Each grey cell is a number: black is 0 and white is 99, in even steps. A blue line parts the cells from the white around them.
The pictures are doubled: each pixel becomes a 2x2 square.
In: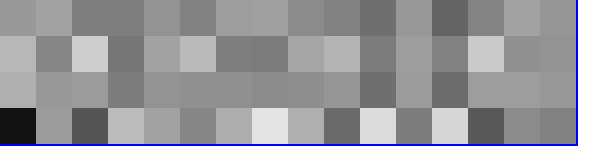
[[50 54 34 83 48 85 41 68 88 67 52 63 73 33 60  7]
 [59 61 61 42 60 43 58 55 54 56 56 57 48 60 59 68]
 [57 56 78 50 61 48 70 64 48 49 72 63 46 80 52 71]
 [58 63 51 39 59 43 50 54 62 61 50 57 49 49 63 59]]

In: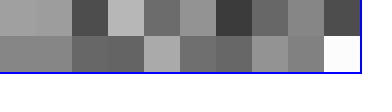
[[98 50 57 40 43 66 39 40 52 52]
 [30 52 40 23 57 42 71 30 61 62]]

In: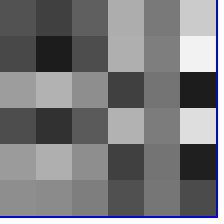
[[29 46 31 49 54 55]
 [12 45 25 55 68 60]
 [86 48 69 35 19 30]
 [11 45 25 55 69 61]
 [94 49 68 30 11 28]
 [79 47 67 37 25 32]]

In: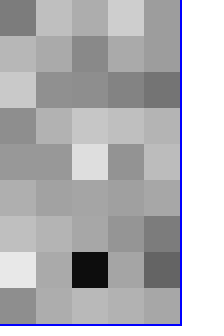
[[65 69 72 67 55]
 [39 64  5 66 90]
 [48 58 65 70 74]
 [65 62 64 63 68]
 [73 57 86 59 59]
 [70 74 77 69 55]
 [45 51 55 56 78]
 [61 66 53 66 71]
 [61 80 67 74 48]]

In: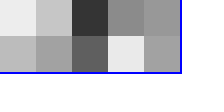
[[63 91 37 63 73]
 [59 54 20 77 92]]

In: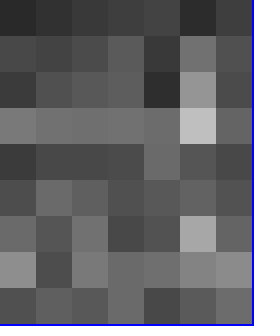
[[42 35 28 41 34 37 31]
 [54 51 43 41 47 30 55]
 [39 65 32 28 44 33 41]
 [32 38 34 31 37 41 30]
 [28 33 41 29 28 28 23]
 [39 74 42 44 43 44 47]
 [29 58 18 36 34 31 23]
 [31 44 22 35 29 26 28]
 [24 17 26 24 22 19 16]]

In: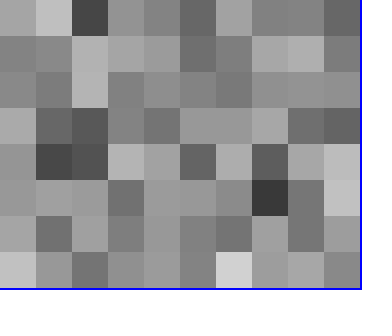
[[53 65 61 81 51 60 56 45 59 75]
 [61 46 62 45 50 59 49 62 44 64]
 [75 46 22 54 59 60 44 60 62 59]
 [73 65 36 67 39 63 70 32 28 58]
 [39 43 65 59 59 45 51 34 40 66]
 [56 57 56 47 51 55 50 70 48 53]
 [48 68 65 49 43 60 64 69 53 51]
 [40 51 50 63 40 51 57 27 74 64]]
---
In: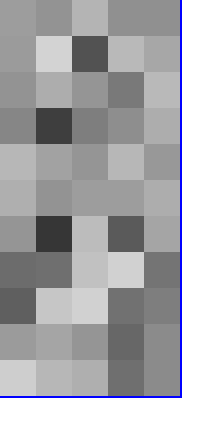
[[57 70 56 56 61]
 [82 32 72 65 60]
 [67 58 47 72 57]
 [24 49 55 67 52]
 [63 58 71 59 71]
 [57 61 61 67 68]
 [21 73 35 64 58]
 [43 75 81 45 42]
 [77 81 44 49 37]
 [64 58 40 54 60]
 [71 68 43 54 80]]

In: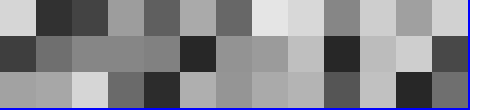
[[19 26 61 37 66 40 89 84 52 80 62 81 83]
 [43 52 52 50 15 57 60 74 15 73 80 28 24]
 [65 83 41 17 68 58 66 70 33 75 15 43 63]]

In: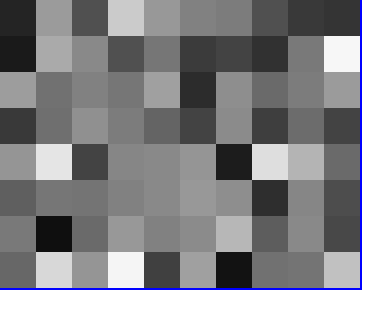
[[60 31 79 59 50 48 31 22 20 14]
 [66 53 31 46 23 26 19 47 96 10]
 [44 50 46 62 17 55 41 48 60 61]
 [43 56 48 39 26 54 24 42 26 22]
 [89 26 52 53 58 11 86 70 41 58]
 [46 45 50 53 59 55 18 52 30 37]
 [ 6 41 59 50 54 71 36 53 28 47]
 [84 58 95 25 62  7 44 45 75 40]]

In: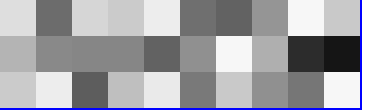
[[42 83 79 92 43 38 58 96 78 86]
 [53 52 52 38 56 96 68 17  8 70]
 [92 36 74 91 47 78 56 46 96 79]]

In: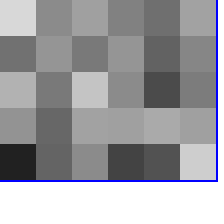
[[54 62 50 43 63 84]
 [58 47 58 38 52 44]
 [47 76 54 29 48 69]
 [40 63 62 66 62 57]
 [39 54 26 32 80 13]]

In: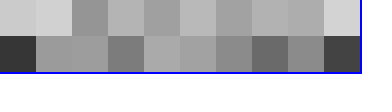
[[81 58 70 62 72 63 69 67 82 79]
 [60 61 48 66 63 54 41 54 26 21]]

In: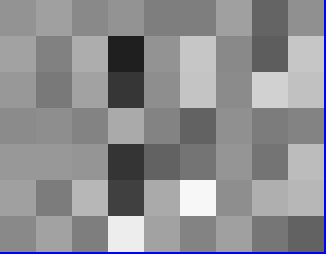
[[62 53 57 49 49 62 39 56 57]
 [50 67 12 57 77 53 36 77 63]
 [47 63 21 55 76 54 81 75 59]
 [55 51 66 51 38 56 48 51 54]
 [59 58 20 38 45 58 45 73 59]
 [48 71 25 66 96 55 68 71 62]
 [63 49 92 63 51 62 46 38 53]]
